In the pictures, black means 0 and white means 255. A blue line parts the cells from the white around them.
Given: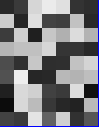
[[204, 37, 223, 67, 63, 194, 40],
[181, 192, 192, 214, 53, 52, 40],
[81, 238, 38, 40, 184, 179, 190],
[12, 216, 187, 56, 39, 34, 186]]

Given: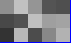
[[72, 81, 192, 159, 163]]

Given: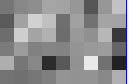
[[90, 162, 209, 192, 111, 161, 114, 164, 163],
[123, 155, 129, 133, 131, 148, 153, 156, 100],
[115, 112, 119, 127, 148, 146, 147, 137, 176]]

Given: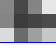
[[133, 60, 68, 75]]

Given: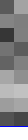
[[132, 126],
[115, 92],
[167, 143],
[157, 166]]

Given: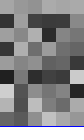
[[51, 159, 65, 59, 60, 137],
[54, 175, 110, 156, 111, 101],
[32, 121, 45, 65, 59, 203],
[180, 79, 189, 126, 107, 171]]

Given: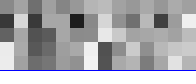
[[56, 215, 57, 167, 167, 29, 137, 214, 145, 112, 185, 64, 156, 239],
[235, 170, 88, 106, 158, 169, 239, 81, 141, 203, 143, 184, 198, 203]]

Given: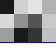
[[217, 144, 83, 201]]

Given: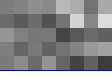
[[107, 91, 108, 82, 116, 212, 135, 220],
[126, 101, 121, 99, 115, 131, 153, 162]]
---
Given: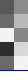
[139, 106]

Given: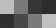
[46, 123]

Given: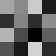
[28, 46, 75, 83]

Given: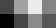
[131, 139]

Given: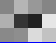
[133, 33, 142]

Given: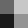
[199, 26]

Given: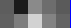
[90, 131]

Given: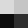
[197, 13]
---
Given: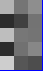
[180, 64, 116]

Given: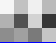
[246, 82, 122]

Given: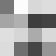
[119, 176, 171, 150]

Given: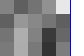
[131, 151, 130, 50]

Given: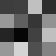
[61, 96, 65, 131]

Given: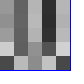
[152, 100, 179, 83, 72]

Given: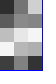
[46, 138, 245]

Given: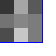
[53, 134, 124]
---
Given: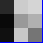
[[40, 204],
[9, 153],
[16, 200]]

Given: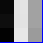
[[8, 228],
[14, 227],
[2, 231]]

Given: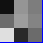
[[16, 149],
[108, 157],
[223, 41]]

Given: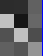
[[44, 45],
[193, 22],
[81, 192]]

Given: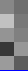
[[135, 110],
[193, 120],
[148, 128]]

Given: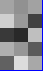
[[164, 145],
[207, 153],
[57, 41]]

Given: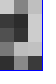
[[204, 132],
[57, 44],
[80, 52]]
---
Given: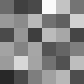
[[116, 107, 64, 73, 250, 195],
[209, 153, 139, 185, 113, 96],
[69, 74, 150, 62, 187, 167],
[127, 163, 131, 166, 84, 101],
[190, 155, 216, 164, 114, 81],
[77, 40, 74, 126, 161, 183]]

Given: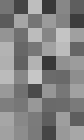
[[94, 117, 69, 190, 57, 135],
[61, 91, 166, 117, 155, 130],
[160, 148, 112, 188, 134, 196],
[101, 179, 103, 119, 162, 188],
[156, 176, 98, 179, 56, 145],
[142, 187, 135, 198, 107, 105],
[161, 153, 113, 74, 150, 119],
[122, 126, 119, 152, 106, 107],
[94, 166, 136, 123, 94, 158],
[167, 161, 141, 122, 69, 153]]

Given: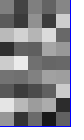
[[134, 127, 67, 127, 99],
[206, 91, 58, 145, 60],
[104, 186, 210, 181, 219],
[152, 47, 98, 95, 166],
[104, 204, 235, 112, 102],
[158, 115, 112, 129, 161],
[203, 88, 60, 75, 96],
[44, 229, 185, 156, 172],
[97, 151, 52, 107, 25]]

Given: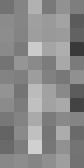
[[126, 114, 132, 177, 121, 145],
[91, 139, 133, 159, 154, 163],
[98, 141, 132, 158, 153, 155],
[57, 138, 123, 203, 165, 174],
[123, 116, 149, 138, 124, 168],
[144, 131, 127, 157, 129, 120],
[92, 147, 116, 187, 161, 137],
[67, 139, 124, 192, 162, 169],
[132, 120, 131, 170, 123, 137],
[106, 100, 138, 192, 117, 172],
[116, 106, 125, 208, 119, 145],
[114, 136, 141, 133, 143, 158]]

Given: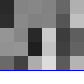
[[176, 41, 132, 135, 130, 103],
[192, 45, 137, 129, 131, 85],
[94, 149, 134, 40, 202, 60],
[99, 146, 148, 31, 195, 64],
[180, 106, 66, 173, 220, 91]]

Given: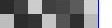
[[208, 43, 64, 204, 64, 69, 91],
[185, 189, 44, 51, 197, 84, 47]]

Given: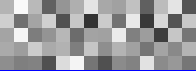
[[85, 180, 249, 185, 97, 149, 175, 228, 168, 161, 193, 96, 188, 228],
[200, 207, 112, 164, 208, 81, 199, 51, 203, 114, 233, 57, 215, 83],
[118, 164, 245, 125, 148, 183, 108, 163, 161, 235, 128, 157, 61, 198],
[180, 170, 157, 204, 170, 178, 126, 197, 142, 179, 161, 117, 164, 137],
[118, 142, 127, 130, 80, 220, 244, 117, 80, 139, 130, 226, 139, 152]]
